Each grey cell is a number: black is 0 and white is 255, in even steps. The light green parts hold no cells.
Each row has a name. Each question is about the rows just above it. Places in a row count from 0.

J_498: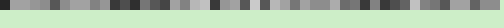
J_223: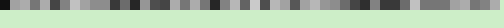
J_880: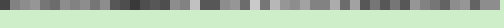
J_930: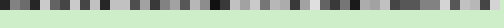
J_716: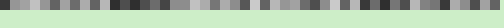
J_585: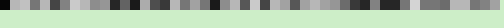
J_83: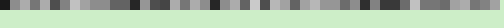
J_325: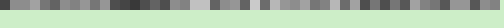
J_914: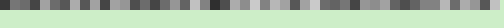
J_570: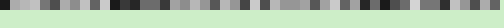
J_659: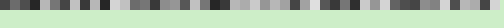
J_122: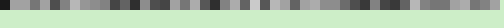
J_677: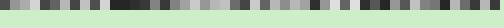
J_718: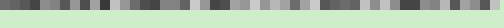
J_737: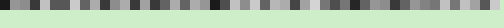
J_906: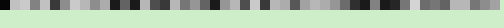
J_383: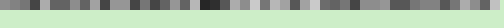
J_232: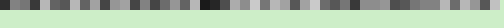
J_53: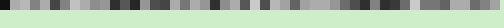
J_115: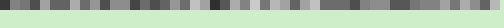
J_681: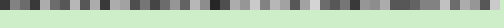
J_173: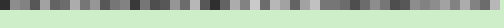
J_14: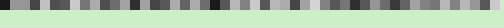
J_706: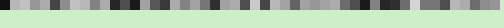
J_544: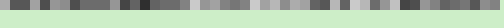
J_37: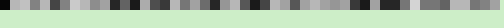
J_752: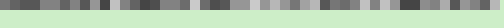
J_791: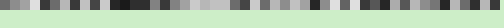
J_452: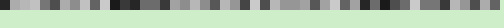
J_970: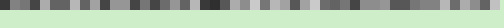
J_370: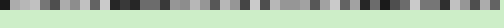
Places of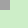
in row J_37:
10 19 28 30 32 34 37 49
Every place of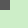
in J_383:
22 29 39 40 44
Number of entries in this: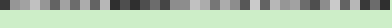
39
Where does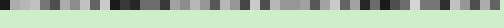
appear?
J_570
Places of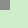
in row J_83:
1 9 10 20 22 35
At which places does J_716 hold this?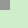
1 4 28

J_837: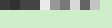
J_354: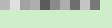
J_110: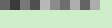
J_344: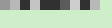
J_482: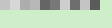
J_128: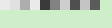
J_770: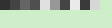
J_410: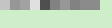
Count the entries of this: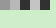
5
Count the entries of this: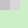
2
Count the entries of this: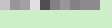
10
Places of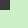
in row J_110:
1
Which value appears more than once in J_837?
[68]
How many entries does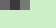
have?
3

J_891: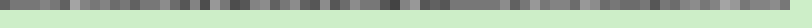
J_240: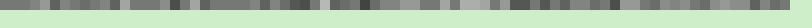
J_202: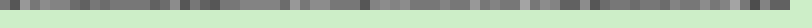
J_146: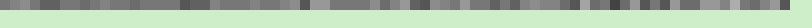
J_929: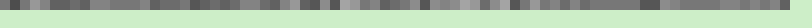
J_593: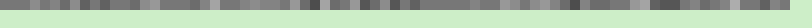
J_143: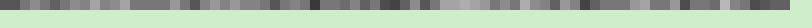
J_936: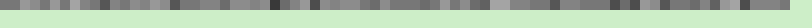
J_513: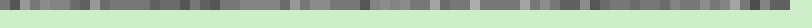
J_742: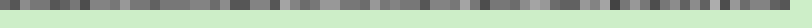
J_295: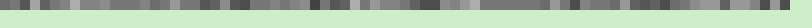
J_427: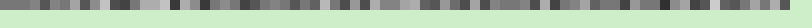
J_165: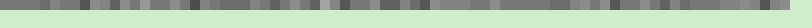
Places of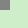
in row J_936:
8 11 14 20 21 25 29 33 51 52 56 57 70 75 76 77
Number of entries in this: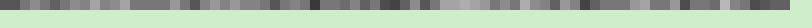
79
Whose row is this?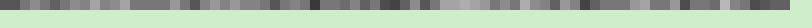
J_143
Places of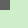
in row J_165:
11 27 31 38 39 66
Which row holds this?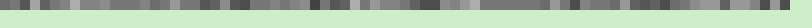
J_295
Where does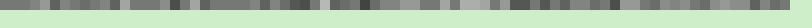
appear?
J_240

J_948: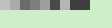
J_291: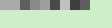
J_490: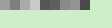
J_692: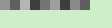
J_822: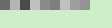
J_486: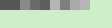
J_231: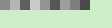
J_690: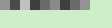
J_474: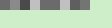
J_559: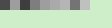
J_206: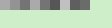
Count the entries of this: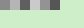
6
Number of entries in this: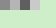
4
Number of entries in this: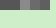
5
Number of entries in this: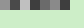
7
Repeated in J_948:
[62]
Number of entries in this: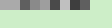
9
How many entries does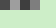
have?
4

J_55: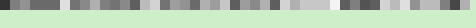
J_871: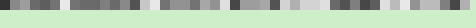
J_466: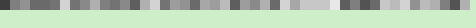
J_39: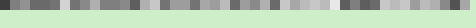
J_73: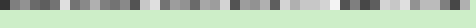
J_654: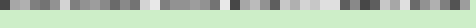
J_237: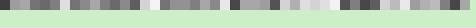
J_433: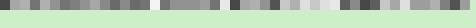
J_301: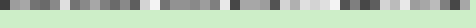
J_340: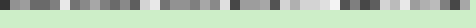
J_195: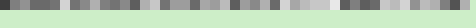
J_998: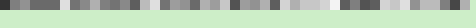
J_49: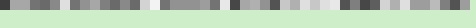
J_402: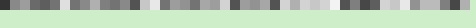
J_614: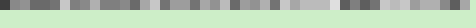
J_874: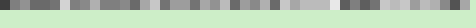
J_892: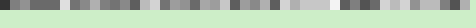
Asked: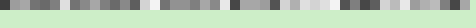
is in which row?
J_237
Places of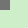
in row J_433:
3 6 14 16 21

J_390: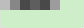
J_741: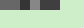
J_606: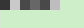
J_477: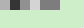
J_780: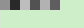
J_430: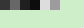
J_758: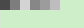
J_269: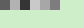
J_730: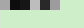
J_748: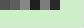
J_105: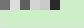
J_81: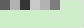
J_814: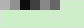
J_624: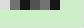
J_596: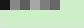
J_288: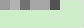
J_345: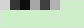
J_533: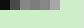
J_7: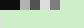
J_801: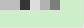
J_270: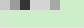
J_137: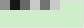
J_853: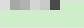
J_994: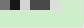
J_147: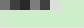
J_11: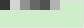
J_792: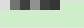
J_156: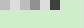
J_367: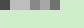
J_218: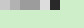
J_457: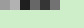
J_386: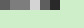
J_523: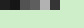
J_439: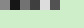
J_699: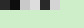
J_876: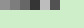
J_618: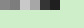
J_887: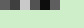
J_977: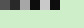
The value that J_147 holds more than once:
[63]
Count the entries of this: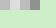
4

